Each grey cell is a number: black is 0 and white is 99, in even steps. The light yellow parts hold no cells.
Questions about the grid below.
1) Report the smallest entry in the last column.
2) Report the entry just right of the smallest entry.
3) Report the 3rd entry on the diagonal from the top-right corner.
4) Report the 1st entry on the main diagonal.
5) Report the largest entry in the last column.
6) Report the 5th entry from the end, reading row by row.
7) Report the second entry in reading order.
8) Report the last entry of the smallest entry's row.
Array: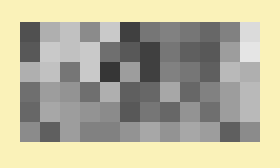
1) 54
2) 61
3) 37
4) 31
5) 89
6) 57
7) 68
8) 68

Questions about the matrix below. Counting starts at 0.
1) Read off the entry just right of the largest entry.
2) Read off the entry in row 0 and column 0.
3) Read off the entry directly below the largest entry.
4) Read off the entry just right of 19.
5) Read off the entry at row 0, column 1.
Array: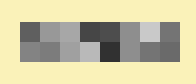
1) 45
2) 37
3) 45
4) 55
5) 59

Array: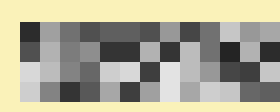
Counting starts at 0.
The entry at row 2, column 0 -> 84
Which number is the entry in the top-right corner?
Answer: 65
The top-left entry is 17
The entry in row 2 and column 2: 51
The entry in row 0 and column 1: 62
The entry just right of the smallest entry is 69
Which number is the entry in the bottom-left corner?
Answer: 80
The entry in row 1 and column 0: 31
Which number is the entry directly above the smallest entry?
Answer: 77

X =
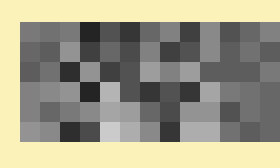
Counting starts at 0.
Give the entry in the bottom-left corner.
57
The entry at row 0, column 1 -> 44
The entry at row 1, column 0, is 40
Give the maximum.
79
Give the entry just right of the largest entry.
67
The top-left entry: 47
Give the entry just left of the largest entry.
29
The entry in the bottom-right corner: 40
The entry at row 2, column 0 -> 36
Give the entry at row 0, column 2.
47
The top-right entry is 50

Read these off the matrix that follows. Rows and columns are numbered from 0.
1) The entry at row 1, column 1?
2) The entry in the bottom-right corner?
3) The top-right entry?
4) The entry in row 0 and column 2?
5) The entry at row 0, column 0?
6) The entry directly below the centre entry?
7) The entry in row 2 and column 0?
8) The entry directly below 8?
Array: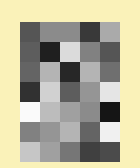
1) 12
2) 29
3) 66
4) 54
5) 33
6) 62
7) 39
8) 93

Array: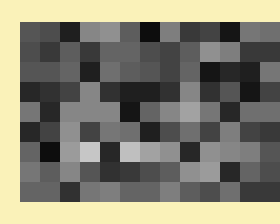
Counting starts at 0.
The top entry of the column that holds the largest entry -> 52
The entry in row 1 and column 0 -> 30
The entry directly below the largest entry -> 33
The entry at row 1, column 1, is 22
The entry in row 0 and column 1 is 30
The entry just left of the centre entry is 8
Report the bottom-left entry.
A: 39
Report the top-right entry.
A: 43
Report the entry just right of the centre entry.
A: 52
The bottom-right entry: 22
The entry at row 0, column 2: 12
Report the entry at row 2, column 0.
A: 33
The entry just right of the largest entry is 15
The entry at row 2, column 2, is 39
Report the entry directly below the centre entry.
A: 12
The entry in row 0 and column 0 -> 33
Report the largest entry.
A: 77

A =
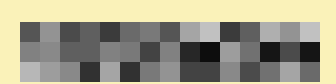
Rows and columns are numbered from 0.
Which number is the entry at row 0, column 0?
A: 33
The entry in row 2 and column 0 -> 71
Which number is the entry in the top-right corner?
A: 75
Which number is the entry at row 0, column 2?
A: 29
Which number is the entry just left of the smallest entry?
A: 15
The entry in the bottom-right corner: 41
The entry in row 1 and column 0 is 50
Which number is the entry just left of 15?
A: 50
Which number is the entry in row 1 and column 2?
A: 37

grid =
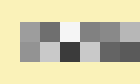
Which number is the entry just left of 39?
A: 78
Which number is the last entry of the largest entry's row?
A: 71
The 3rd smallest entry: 39
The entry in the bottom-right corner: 35

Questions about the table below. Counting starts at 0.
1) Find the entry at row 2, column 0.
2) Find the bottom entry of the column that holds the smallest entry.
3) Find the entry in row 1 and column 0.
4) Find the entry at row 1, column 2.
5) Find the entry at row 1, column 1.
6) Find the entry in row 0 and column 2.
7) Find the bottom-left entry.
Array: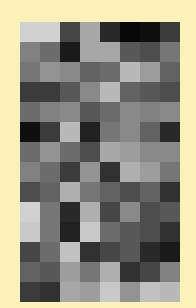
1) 46
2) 57
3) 50
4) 10
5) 42
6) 27
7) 23
